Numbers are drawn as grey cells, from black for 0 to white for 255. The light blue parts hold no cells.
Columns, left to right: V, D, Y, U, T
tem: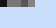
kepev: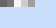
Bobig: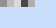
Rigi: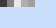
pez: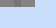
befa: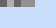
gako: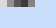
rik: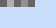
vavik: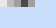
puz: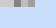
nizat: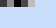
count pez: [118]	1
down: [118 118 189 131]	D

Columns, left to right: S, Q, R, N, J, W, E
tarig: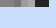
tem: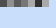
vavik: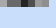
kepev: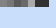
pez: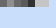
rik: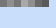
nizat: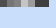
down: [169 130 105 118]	S
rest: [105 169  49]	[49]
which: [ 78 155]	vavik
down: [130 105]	S
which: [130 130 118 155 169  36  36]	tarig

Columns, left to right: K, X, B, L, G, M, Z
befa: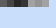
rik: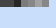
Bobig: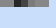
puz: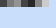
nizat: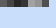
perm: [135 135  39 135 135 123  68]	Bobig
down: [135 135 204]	Z
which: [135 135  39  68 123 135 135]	Bobig
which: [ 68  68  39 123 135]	rik
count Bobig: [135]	4
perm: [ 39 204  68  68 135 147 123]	puz
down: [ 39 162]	G

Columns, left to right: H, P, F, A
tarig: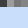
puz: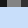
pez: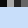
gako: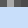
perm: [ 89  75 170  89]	gako
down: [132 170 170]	P
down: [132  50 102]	A
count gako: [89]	2
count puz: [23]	1
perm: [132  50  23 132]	puz
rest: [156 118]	[132]

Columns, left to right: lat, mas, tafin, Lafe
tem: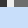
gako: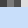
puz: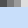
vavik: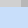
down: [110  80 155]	tafin
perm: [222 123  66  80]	gako
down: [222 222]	Lafe
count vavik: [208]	3
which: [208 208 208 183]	vavik
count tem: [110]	2
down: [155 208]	tafin

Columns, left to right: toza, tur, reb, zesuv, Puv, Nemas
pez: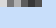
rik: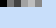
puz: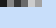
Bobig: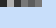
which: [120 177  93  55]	pez
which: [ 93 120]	Bobig

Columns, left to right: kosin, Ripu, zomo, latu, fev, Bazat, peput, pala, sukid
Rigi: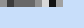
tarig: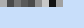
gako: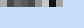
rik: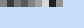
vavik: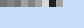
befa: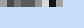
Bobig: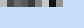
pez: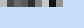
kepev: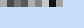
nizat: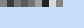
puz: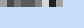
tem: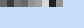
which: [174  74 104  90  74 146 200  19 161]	gako
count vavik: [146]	0
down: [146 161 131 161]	sukid
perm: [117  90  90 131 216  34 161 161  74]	puz
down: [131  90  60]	fev
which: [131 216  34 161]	puz

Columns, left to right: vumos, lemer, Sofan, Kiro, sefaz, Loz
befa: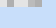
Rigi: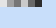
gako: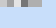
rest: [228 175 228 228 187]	[175]
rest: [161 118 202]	[105  45]
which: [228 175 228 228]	befa
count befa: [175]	2
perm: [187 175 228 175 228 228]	befa

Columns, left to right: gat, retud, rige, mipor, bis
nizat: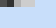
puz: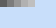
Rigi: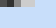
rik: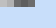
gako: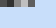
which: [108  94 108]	rik
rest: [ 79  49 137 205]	[205]
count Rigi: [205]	2

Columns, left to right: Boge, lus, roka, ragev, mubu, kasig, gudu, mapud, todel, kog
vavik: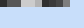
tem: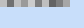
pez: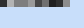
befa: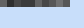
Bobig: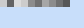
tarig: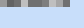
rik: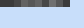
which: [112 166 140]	Bobig
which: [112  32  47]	pez
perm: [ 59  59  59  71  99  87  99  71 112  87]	rik
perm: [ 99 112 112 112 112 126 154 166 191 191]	tarig
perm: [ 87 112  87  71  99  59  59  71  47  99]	befa
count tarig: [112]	4

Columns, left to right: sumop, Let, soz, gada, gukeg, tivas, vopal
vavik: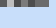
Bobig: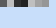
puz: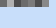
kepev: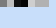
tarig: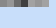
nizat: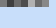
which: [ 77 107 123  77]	puz
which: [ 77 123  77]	vavik
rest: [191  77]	[123  77 107 107]
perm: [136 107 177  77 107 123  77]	puz
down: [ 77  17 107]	soz

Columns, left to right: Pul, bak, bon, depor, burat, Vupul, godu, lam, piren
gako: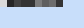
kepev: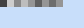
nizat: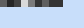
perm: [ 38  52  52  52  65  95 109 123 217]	gako
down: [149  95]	godu
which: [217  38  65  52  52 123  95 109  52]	gako
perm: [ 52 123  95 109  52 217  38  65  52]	gako
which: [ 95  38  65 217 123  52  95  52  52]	nizat
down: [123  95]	Vupul

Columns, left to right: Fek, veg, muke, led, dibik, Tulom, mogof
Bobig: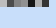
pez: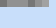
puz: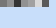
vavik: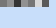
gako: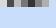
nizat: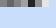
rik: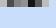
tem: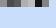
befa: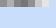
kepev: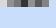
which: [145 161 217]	puz
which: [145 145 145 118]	pez
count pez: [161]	1
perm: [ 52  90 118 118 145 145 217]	vavik
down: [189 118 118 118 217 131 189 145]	Fek
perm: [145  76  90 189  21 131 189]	rik

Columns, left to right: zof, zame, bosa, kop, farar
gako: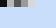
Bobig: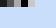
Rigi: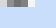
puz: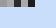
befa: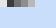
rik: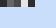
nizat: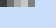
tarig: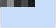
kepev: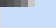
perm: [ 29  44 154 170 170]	puz
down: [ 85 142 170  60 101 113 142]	zame

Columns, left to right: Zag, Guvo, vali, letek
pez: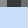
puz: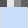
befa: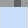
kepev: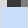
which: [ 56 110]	pez
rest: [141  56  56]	[110]
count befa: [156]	3

